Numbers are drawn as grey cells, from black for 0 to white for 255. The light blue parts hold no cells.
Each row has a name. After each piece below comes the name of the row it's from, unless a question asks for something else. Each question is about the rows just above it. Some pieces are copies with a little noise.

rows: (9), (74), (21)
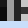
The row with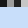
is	(9)
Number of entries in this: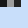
3

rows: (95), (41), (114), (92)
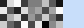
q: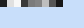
(95)
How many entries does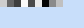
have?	9
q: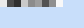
(41)
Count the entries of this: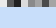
8
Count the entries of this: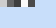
5
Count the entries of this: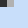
2

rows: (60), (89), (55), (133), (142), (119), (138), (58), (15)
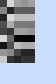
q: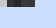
(15)
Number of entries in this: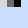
3
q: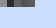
(89)

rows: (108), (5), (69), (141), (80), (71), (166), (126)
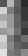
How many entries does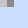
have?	2
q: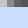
(166)
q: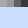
(69)
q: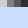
(5)
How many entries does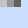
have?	3
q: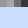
(80)

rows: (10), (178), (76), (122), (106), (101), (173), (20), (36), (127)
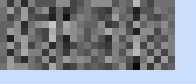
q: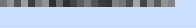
(173)
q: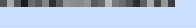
(36)
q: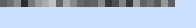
(122)
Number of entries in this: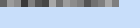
17
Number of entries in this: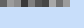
10

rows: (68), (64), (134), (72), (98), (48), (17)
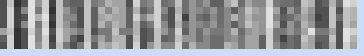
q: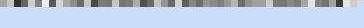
(98)
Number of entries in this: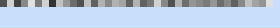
39

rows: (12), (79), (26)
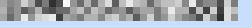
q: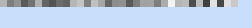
(79)
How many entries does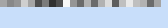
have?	23
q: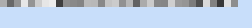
(26)
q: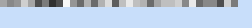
(12)
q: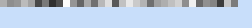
(12)

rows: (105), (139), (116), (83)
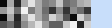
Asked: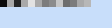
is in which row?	(105)
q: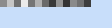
(139)
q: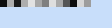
(116)
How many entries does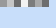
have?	7
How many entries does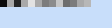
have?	13

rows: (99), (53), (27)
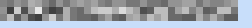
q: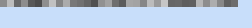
(27)
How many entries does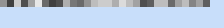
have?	30
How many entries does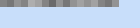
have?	17
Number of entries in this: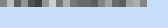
21

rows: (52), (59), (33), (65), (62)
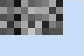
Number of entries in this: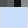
4
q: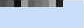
(52)
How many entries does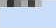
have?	6
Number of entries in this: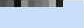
9
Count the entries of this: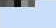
5
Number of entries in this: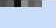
6

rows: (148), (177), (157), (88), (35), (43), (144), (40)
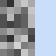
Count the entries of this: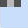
3
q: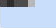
(88)
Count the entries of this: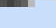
5
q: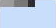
(35)
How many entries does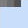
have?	3
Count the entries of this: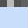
4

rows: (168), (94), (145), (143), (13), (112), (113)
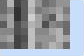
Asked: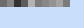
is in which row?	(94)
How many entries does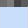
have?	4
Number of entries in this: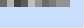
10

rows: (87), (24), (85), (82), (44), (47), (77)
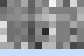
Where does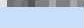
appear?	(82)
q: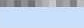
(85)
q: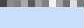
(87)
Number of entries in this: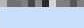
12

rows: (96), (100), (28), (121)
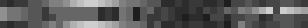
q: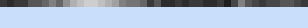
(121)
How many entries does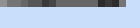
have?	18
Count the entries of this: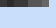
7

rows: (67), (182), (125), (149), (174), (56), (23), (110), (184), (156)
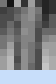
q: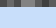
(149)
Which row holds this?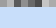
(156)
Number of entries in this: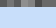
8

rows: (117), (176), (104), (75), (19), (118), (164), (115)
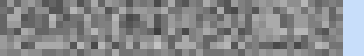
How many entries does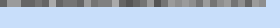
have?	38
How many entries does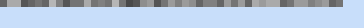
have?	49

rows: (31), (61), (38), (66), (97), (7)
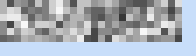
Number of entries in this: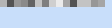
15
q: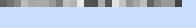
(7)
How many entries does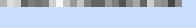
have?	26

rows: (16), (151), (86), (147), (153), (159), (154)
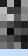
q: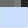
(154)
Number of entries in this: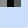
3
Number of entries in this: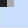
2
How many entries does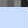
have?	4
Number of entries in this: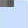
2
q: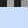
(16)

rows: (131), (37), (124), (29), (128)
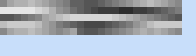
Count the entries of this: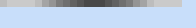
26
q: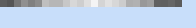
(124)
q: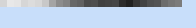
(37)

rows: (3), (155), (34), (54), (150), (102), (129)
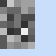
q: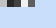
(150)
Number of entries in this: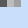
3
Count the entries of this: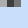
3
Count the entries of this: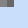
2

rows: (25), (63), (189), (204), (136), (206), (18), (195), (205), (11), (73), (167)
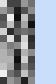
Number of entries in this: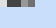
5
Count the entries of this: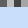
4
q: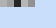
(195)
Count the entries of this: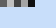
5
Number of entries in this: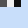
3

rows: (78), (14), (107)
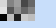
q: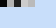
(107)
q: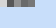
(14)
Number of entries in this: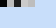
5
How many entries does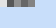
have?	5

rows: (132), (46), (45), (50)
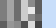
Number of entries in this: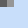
2
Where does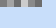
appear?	(45)
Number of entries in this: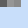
3
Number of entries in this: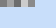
5

